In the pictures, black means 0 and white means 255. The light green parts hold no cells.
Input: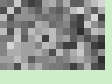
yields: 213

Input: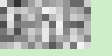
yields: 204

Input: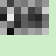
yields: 149

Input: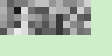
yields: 208

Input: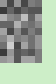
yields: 113

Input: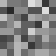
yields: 121

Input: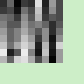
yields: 74

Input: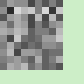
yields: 85

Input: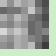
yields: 76
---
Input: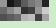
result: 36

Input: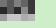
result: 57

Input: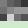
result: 51

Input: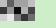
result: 191

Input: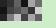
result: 110

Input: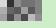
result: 130

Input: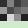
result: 87

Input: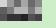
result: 138
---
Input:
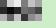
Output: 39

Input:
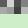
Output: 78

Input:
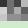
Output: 171

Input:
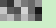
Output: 80

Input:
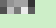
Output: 163

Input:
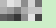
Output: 126

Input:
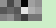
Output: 87
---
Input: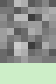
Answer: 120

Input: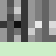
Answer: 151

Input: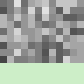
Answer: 83

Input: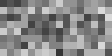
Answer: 190

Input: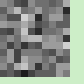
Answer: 95

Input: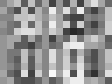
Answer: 165

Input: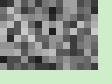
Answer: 117

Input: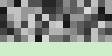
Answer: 24
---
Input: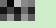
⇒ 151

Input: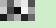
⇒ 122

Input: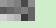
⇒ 193

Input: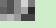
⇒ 183

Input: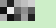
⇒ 18

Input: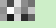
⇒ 29

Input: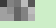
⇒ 160

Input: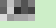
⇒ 153

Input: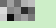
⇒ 12
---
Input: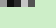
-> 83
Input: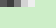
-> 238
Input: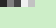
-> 194
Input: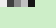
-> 21
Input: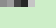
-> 197
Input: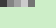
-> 116
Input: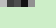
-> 145
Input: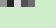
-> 110
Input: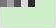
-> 44
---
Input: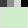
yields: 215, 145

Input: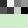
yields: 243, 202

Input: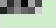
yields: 206, 166

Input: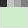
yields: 195, 168

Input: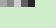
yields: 205, 166

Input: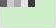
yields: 229, 203

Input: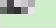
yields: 229, 215
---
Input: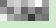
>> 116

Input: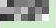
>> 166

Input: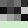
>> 59

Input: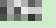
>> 178

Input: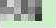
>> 143

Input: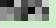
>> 129
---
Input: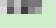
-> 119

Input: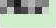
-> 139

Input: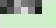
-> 106

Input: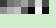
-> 220

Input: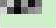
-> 19

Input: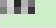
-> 178

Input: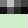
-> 96
